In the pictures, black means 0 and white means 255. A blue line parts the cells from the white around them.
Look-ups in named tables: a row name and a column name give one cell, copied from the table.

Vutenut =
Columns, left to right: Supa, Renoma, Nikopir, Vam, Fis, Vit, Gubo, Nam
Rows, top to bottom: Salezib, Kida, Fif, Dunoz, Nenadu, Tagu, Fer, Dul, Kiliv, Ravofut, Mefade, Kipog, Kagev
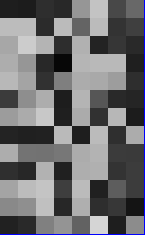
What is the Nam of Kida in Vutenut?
63
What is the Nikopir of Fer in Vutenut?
200
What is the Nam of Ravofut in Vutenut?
60
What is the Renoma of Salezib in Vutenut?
28
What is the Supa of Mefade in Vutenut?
164
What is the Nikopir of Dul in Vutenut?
33
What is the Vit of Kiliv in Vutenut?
179
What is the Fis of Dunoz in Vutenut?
181
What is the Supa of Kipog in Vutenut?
137
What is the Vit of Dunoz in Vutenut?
185
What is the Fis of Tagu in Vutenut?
180
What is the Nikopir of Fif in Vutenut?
180
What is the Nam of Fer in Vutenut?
28
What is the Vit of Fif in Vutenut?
35
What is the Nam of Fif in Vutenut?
41
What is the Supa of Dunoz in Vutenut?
173
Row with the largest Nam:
Dul

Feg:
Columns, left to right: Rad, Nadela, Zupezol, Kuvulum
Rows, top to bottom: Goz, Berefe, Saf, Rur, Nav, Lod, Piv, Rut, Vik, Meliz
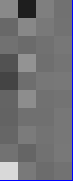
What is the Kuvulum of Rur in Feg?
116
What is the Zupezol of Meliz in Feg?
108
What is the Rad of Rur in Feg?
82
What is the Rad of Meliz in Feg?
217
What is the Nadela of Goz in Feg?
30
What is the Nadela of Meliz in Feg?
121
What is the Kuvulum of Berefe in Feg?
114
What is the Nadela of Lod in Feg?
141
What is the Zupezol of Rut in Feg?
115
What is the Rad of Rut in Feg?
102
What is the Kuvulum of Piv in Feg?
119
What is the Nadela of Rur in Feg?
147
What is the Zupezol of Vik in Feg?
113
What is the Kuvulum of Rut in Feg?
119
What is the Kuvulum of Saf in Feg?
119
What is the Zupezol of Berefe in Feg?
121

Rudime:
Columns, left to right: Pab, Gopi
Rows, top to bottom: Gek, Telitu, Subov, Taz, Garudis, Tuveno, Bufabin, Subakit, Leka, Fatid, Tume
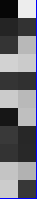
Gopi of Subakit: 39
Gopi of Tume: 55
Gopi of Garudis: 48
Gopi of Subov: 184
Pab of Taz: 210
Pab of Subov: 52
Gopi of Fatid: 178
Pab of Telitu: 36
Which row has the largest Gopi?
Gek

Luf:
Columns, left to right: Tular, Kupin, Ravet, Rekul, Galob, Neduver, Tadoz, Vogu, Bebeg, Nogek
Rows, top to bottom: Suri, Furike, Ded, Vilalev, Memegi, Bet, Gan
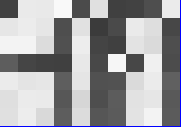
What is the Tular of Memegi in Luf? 235
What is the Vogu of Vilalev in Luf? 71
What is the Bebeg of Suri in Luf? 78
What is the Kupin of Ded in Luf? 243
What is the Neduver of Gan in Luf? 86
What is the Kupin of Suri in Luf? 234

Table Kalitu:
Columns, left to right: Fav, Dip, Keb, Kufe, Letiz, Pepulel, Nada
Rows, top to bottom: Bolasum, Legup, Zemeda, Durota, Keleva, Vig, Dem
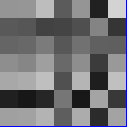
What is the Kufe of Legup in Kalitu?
68
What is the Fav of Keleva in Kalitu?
168
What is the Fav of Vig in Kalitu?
32
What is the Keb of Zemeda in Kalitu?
123
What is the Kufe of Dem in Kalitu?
94
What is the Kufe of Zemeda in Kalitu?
87
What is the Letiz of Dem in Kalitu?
172
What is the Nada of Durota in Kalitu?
153
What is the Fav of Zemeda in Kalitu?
101
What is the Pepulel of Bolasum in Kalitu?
33
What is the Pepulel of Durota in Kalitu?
59
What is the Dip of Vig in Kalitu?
23

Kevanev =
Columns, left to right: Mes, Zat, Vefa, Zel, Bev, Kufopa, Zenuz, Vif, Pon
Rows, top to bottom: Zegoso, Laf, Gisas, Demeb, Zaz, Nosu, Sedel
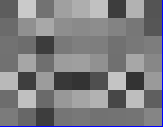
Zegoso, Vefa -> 114
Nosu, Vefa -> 106
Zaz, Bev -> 51
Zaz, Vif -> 51
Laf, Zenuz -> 131
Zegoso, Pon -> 84
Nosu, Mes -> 109
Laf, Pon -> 86
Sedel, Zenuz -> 115
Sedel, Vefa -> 61
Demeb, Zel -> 157
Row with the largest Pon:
Zaz

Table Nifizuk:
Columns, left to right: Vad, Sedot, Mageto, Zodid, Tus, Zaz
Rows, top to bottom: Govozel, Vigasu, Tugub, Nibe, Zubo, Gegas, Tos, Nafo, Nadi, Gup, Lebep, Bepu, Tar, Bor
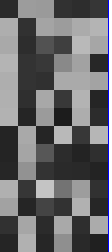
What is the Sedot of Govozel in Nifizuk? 156
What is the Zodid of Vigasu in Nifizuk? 156
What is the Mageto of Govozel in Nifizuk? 154
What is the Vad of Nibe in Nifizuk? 180
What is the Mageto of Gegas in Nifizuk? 168
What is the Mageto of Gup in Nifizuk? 51
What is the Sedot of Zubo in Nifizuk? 51
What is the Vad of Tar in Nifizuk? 49
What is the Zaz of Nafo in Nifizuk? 182

